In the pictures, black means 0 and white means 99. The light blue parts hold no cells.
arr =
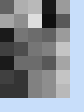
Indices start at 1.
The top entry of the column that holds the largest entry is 72
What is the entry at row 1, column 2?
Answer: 68
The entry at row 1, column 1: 38
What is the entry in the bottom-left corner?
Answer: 20
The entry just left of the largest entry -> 55
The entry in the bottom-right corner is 72
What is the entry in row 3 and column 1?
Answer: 10
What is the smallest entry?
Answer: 6

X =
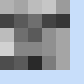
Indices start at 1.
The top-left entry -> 69
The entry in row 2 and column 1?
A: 26
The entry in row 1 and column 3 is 73
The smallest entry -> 16
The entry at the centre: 35
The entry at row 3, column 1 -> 73
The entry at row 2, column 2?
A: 35

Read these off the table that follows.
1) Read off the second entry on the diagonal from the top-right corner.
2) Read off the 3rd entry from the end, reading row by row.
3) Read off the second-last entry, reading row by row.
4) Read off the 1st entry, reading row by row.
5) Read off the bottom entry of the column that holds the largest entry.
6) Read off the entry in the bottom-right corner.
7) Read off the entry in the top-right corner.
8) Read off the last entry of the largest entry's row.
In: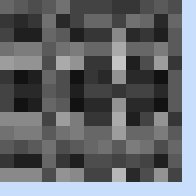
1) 16
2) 30
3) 57
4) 40
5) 71
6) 26
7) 30
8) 21

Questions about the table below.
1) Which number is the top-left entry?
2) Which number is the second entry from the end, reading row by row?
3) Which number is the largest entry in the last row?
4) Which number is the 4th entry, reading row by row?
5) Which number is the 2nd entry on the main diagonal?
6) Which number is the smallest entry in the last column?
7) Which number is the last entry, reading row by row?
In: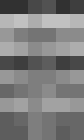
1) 19
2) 36
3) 49
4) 32
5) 75
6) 24
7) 40

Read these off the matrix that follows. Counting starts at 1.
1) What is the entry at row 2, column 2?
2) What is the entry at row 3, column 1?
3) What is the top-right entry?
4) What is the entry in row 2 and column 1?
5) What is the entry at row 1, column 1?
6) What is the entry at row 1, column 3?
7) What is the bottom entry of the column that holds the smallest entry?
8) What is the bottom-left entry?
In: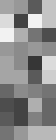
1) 26
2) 94
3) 76
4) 85
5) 64
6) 35
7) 72
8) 45

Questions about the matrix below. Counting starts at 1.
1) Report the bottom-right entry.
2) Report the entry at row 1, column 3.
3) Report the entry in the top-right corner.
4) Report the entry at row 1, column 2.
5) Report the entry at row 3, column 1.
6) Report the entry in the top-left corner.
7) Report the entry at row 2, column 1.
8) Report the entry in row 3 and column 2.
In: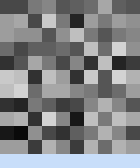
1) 61
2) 47
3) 33
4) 28
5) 61
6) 28
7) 61
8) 56

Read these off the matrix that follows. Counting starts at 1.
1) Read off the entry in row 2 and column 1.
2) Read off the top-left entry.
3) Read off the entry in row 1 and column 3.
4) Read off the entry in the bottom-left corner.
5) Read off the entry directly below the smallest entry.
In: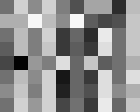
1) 68
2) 44
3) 54
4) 44
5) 73

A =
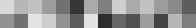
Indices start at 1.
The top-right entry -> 36
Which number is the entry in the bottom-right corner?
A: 49
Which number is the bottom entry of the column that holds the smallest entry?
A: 17
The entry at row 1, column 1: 84
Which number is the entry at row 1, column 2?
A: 71

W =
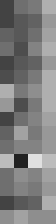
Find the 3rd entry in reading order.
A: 47
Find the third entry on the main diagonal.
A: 43
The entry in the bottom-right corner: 55
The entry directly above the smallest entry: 51
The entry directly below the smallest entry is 55
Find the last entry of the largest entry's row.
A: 73
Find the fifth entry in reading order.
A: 26
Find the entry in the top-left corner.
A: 26
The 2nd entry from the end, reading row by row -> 55
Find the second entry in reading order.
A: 43
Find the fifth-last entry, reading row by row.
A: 68
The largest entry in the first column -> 73
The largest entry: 87
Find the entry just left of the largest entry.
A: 13
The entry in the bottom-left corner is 55
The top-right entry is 68
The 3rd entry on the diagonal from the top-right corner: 34
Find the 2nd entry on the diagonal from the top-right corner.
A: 38

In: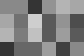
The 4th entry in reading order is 57
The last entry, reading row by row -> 53
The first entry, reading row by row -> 53
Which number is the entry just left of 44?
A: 65
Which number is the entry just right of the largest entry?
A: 35
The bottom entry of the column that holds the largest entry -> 40
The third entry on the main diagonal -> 75

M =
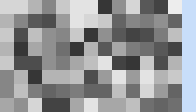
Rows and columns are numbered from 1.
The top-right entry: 92
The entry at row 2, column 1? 70
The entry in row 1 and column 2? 83
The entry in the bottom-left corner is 65
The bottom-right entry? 43
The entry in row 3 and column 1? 78
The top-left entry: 83
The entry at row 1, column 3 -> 70
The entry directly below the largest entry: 39
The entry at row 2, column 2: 52
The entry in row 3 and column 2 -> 30
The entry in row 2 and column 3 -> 34
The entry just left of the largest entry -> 26

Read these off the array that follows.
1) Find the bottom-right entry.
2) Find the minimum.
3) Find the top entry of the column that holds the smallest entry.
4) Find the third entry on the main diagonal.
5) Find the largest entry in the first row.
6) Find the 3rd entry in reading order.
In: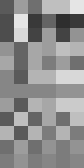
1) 52
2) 18
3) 74
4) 26
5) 89
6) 43
